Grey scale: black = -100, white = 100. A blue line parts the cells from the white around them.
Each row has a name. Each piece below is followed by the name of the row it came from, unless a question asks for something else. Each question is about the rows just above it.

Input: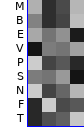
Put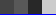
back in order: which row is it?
P
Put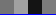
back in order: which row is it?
V

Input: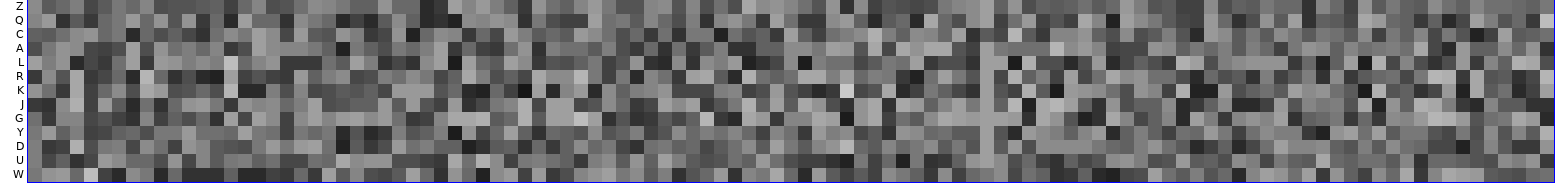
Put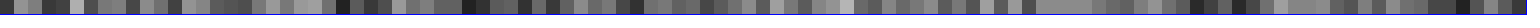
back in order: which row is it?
D
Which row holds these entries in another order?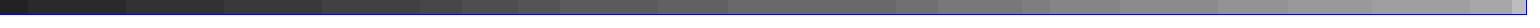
Q

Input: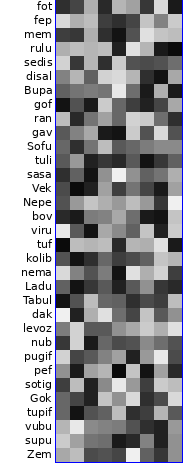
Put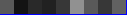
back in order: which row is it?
Ladu
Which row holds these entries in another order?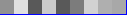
levoz
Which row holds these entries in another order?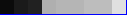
rulu
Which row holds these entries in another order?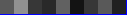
Ladu
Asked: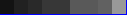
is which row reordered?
tuli

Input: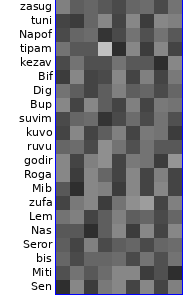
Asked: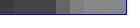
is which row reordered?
Roga
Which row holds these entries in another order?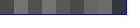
Napof
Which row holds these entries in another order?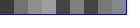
zufa
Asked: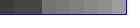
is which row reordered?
zufa
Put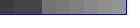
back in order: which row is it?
godir

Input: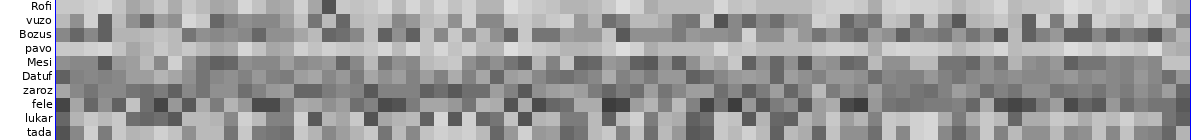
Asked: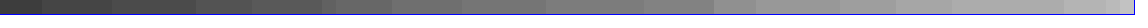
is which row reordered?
fele
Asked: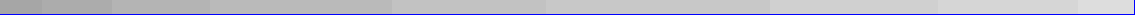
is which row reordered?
pavo
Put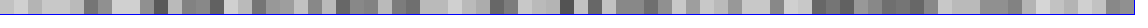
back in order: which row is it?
tada
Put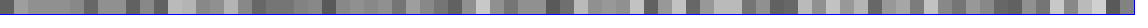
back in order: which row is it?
Mesi
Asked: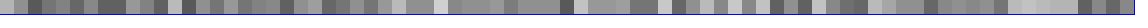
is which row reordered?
Bozus

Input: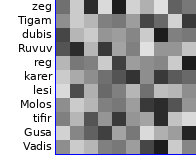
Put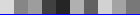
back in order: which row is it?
Gusa
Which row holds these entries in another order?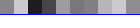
Vadis
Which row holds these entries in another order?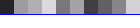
Gusa
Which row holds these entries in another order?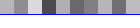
lesi
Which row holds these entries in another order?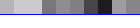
Vadis
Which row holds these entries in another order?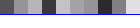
Ruvuv

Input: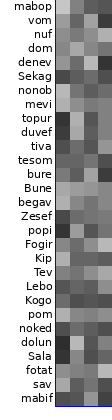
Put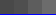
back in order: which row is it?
Sekag
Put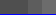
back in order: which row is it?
noked
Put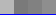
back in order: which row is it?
fotat
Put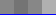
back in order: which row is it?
begav
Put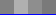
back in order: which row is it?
mevi
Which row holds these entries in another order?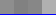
pom

